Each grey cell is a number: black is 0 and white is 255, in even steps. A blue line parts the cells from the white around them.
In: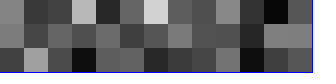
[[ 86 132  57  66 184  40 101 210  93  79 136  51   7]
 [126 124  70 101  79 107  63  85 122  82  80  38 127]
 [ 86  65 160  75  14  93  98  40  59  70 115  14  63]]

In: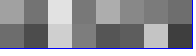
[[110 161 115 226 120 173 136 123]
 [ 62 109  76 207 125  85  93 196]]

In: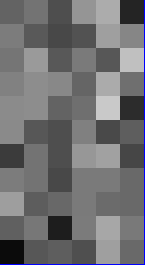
[[ 36  99 115  78 149 172]
 [134 124  89  72  82 159]
 [192 117 154  88 122  87]
 [111 129 141 136 101 171]
 [ 44 139 141  99 111 201]
 [ 94 138  87  78 128  73]
 [ 70  59 115  78 151 161]
 [105 124 115  72 122 122]
 [105 158  93 104 122 107]
 [121  96 119  29 123 167]
 [105  11  87  94  79 159]]

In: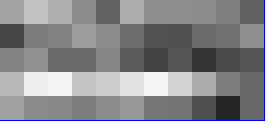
[[ 96 162 194 174 140  98 173 142 142 140 127]
 [143  69 124 130 157 140 109  82  80 107 113]
 [ 84 131 145 106 105 134  91  67  85  52  74]
 [104 184 238 243 196 204 225 245 211 172 125]
 [104 161 138 136 125 140 152 117 116  79  37]]

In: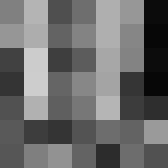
[[ 11 128 180  79 110 175 151]
 [  7 150 173  99 131 175 134]
 [ 12  65 204  62  92 167 131]
 [  7  52 205 101 135 164  53]
 [ 46  81 177  95 119 181  60]
 [154  89  61  52  83 109  99]
 [ 81  86 127 146  99  44 109]]

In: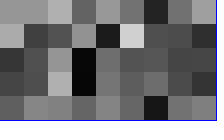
[[159 150 150 176  99 152 114  35 113]
 [ 47 171  64  82 146  27 208  79  76]
 [ 70  54  80 149   7 110  83  86  69]
 [ 52  69  78 176   6 117  93 109  75]
 [127  95 134 129 101 132 102  22 114]]

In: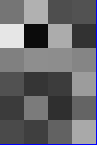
[[ 82 117 177  78]
 [ 50 230  11 172]
 [133 128 142 141]
 [156  81  53  60]
 [100  59 123  47]
 [169  74  63  98]]

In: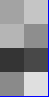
[[197 163]
 [142 181]
 [ 72  52]
 [223 138]]
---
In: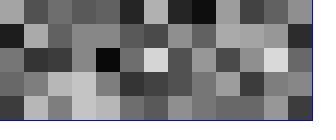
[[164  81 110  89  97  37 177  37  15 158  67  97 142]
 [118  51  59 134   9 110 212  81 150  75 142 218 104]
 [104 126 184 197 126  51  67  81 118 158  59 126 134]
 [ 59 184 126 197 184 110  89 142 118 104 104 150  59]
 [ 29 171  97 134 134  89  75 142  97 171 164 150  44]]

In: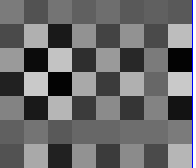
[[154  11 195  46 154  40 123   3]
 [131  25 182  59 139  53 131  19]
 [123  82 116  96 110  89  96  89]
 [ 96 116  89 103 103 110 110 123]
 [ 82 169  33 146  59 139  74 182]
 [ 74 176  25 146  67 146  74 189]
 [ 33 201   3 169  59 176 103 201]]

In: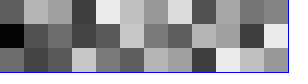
[[110  68  89 199 123  95 180 160  62 234 192 152]
 [ 95 180 160  62 234 192 152 219  81 167 116 131]
 [  4  81 110  68  89 199 123  95 180 160  62 234]]

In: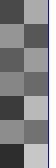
[[149  87]
 [141 114]
 [134 106]
 [ 93 156]
 [ 73 171]
 [ 59 185]
 [ 45 199]]

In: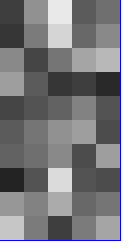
[[198 123  62 123 165]
 [158  91  54  62  41]
 [151 130 171 104 117]
 [137  69 117 165 184]
 [ 98 111 137  76 158]
 [ 91 117 145 158  76]
 [ 69  83  98 130  83]
 [ 62 145 233  91 111]
 [ 54 123 213 104 137]
 [ 35  83 219  83  76]]

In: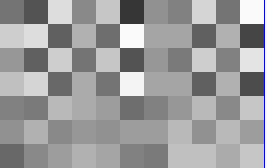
[[206 221  96 177 110 250 165 165  96 177  69]
 [192 213 104 171 116 244 165 165  96 177  76]
 [151  96 206 116 198  83 151 122 206 129 228]
 [145 177 137 151 145 157 157 185 145 185 157]
 [129 122 185 171 157 110 129 151 185 137 198]
 [116  83 221 137 198  54 145 129 213 116 250]
 [104 137 157 177 165 129 122 192 192 171 198]]
